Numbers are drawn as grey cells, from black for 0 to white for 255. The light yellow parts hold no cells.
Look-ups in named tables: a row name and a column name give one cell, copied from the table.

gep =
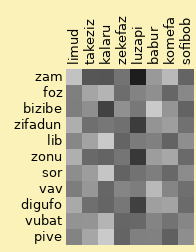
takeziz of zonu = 105
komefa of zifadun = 158
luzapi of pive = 128
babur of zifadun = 148
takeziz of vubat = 148
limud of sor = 141
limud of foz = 127
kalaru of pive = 202
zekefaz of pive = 100
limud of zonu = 175
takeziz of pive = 166
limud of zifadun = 174
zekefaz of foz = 109
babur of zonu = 157
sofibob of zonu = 106
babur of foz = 143
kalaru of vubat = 180
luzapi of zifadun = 60
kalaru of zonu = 100
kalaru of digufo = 101
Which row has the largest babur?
bizibe

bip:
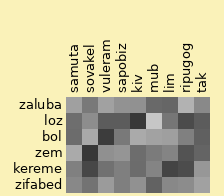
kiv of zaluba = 145
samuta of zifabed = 136
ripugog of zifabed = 140
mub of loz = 198
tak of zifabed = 161
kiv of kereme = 108
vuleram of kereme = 113
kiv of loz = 56
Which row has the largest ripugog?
zaluba

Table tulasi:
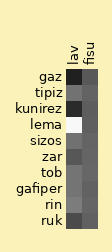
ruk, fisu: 97
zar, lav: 87
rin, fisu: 101
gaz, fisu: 88
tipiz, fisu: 99
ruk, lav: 75
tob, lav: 116
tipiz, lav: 114
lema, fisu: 95
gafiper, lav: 116
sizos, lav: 113
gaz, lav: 32
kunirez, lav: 43
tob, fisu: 103
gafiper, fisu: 98
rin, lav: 124
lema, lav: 248
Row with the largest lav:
lema

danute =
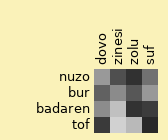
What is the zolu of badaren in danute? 50
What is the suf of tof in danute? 40
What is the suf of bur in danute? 152
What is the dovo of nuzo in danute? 153
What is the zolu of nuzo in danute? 49
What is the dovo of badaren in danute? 140
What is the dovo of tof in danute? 58
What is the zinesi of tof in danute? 209
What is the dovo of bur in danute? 97
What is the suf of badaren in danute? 60
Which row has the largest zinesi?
tof

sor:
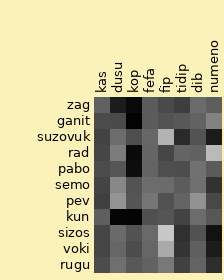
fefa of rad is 101
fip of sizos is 199
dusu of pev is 148
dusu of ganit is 74
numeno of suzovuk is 27
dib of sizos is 82
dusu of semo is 135
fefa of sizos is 105
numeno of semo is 50
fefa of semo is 108
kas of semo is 68
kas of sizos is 69
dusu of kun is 5
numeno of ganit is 130
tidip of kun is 67
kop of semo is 83
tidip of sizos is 48
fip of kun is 85
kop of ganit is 3

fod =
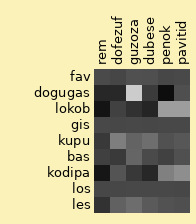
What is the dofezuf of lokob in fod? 65
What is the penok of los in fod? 72
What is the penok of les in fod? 82
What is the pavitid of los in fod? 71
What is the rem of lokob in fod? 20
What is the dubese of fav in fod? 79
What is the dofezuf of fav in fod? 70
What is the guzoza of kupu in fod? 99
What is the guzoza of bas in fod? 101

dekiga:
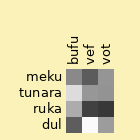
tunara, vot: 147
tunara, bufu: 220
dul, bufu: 93
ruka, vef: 65
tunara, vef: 151
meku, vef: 92
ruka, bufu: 172
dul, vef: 250
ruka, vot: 56
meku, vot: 149
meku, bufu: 137
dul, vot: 156

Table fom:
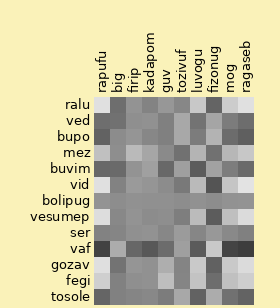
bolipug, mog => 146
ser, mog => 137
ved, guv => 128
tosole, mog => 113
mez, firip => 186
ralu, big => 110
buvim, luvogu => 92
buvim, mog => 125
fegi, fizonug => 109
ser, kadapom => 146
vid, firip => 154
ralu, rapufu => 224
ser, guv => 135
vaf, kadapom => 88
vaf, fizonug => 201
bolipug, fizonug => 141
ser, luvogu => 134
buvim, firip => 147
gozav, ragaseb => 219

